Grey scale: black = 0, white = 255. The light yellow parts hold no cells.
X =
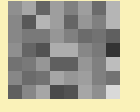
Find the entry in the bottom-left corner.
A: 95
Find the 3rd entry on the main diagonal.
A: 121
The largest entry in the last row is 217
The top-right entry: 181
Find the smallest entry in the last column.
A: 51
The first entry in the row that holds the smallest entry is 143
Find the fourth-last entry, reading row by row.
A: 82
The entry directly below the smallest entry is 189
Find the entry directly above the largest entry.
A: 114
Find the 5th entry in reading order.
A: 128

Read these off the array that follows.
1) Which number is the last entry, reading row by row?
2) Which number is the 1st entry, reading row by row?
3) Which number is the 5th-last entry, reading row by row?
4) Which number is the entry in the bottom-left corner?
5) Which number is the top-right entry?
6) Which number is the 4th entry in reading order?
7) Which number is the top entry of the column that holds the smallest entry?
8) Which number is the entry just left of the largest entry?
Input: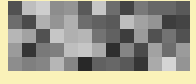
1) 148
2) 81
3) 89
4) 141
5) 89
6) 141
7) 89
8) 170

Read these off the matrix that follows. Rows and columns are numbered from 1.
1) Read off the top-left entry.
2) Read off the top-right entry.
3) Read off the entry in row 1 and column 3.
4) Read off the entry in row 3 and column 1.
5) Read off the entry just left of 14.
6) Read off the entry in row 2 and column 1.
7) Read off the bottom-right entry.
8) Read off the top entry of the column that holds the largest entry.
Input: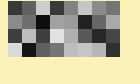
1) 56
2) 117
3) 205
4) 63
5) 111
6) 139
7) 48
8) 56

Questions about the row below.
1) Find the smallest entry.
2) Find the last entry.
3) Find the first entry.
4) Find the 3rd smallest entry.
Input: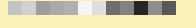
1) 37
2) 88
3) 195
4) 109

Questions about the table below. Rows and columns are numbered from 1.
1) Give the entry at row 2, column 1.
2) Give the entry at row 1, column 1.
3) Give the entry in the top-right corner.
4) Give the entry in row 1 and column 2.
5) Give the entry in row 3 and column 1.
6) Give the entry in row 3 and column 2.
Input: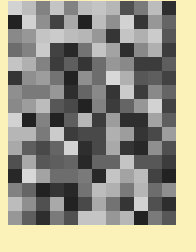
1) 34
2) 210
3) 46
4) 188
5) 137
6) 151

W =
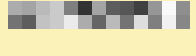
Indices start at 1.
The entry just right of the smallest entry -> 164
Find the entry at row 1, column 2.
164
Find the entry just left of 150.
64
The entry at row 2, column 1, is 115
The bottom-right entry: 135
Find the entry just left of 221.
115
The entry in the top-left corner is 172
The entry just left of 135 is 241

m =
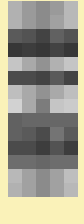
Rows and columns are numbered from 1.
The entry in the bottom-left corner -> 177
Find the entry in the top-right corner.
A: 184
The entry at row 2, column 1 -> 177
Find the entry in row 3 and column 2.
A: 83
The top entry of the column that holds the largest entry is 177
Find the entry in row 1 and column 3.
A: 139
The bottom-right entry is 184
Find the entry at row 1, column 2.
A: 154
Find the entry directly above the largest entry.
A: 190
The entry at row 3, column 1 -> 90
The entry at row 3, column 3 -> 67
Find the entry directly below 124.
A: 103
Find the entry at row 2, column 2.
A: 154
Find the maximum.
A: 210

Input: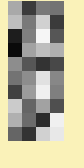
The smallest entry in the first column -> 10
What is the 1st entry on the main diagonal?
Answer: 169
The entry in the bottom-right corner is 232
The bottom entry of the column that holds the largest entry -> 209
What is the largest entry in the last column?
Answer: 240
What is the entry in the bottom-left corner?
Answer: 101
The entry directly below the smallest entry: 141
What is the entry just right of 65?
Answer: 156
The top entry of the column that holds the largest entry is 121
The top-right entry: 115
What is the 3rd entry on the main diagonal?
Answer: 246
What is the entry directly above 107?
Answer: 101

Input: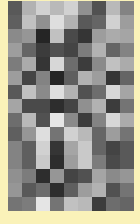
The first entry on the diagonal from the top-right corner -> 131
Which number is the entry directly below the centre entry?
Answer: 138
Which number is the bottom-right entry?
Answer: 101
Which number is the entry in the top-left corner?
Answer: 89
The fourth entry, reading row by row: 185
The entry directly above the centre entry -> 178
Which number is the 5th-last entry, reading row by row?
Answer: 193
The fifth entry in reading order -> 209
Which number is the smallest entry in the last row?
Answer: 60
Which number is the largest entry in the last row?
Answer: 229
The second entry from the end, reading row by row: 109
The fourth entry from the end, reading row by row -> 185
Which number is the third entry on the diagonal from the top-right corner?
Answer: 157
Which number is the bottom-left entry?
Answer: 116
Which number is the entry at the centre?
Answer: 68
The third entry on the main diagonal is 37
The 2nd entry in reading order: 178

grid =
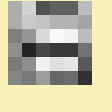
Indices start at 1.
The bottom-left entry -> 135
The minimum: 35
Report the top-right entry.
187
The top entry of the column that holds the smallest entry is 210
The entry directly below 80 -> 195
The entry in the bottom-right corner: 49
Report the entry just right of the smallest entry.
72
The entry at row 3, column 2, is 150
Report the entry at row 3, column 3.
217
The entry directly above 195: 80
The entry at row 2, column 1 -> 172

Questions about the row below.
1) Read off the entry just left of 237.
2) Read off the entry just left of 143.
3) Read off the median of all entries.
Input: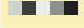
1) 61
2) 237
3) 143
